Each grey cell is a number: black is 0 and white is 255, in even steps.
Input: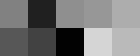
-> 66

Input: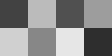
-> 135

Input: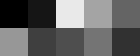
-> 63

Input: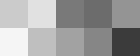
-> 191

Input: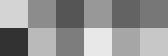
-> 186

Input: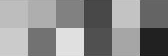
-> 114

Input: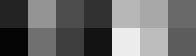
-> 112

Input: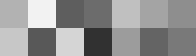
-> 88

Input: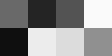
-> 236

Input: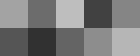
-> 49
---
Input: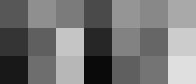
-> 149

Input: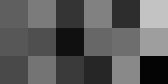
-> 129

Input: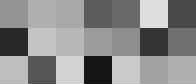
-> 106

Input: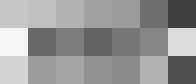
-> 154

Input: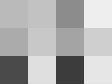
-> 194

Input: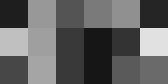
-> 122

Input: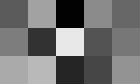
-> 2

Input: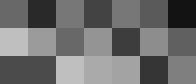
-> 119

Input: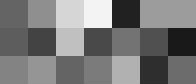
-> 33

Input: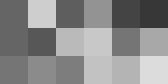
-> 147
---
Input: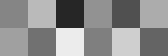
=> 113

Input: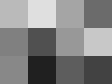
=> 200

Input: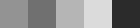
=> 147

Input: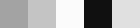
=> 163

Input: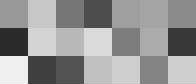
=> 83

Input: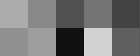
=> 144

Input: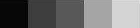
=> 8

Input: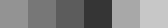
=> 119
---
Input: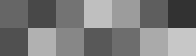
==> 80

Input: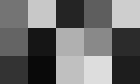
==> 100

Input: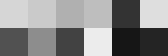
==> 81

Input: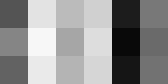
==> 133

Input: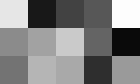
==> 139

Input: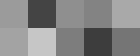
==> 163

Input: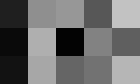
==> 10

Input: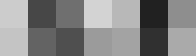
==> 196
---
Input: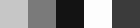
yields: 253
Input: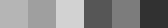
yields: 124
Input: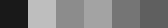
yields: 117
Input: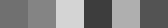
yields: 175
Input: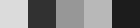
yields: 184
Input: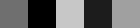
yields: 28
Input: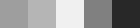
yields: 128
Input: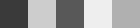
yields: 238
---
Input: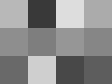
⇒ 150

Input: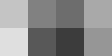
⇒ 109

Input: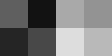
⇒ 169

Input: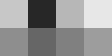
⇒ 183

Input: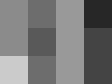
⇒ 153

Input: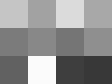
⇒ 117
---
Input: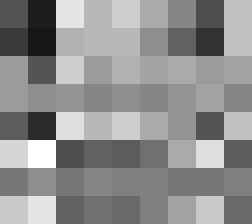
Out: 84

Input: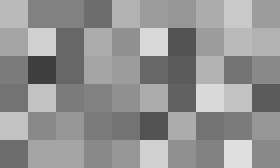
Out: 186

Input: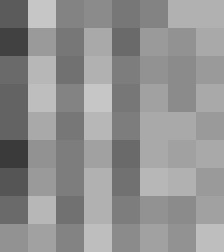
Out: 91

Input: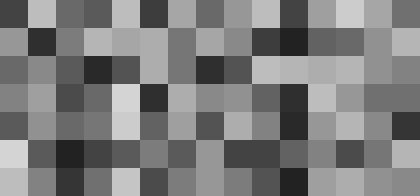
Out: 67

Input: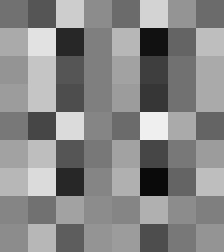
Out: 113
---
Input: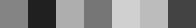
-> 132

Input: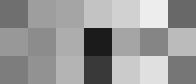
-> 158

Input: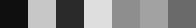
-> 142

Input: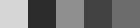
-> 108

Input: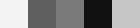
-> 122

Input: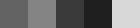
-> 99

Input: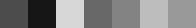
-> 131

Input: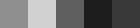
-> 95

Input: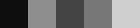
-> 119

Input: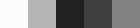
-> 129
